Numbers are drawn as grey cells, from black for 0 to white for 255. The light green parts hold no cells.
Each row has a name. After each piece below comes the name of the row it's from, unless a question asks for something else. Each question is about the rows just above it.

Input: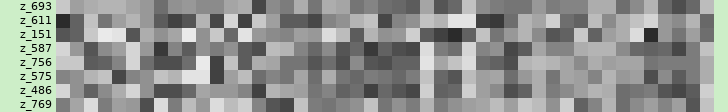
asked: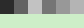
z_151
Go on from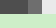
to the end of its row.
[ 65 194  92 173 165 117 117  85 110  78 139  85  78  98  98 227 165 194
 220 110  98  78 180 188 180 165 139 173 159 165 165 117 124 124 124 173]
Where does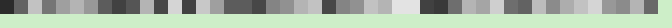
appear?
z_611
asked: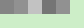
z_769
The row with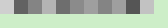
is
z_769
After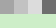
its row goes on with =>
[ 98  78 180 188 180 165 139 173 159 165 165 117 124 124 124 173]

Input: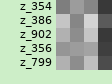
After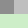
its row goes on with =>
[76]
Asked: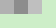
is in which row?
z_799

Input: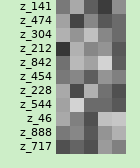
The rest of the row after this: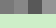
[177]
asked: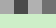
z_228
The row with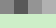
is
z_888
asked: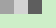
z_842
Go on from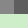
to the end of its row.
[148 128]
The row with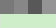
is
z_888

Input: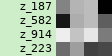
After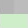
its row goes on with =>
[1]
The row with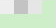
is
z_914
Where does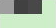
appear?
z_223
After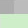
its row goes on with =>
[94]

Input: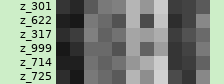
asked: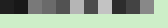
z_622
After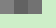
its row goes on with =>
[165 157 173  61  82 106]
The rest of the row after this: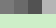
[ 75 195  45  67 136]

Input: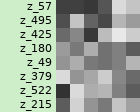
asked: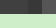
z_57
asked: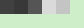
z_57
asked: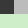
z_425
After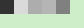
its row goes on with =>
[92]
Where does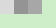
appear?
z_379
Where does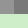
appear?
z_215
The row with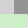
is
z_215

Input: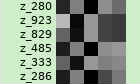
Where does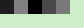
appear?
z_286
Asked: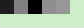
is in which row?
z_485
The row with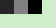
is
z_280
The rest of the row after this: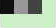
[59]
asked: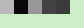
z_923
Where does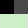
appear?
z_286

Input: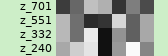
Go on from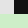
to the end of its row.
[153 250 133]
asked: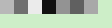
z_332
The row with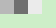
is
z_332

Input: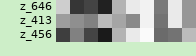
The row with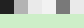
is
z_646
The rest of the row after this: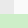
[107 115 187]
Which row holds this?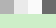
z_456
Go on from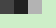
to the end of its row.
[234 242 121 234 151]
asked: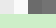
z_456
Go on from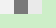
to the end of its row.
[151]
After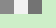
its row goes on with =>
[234 151]

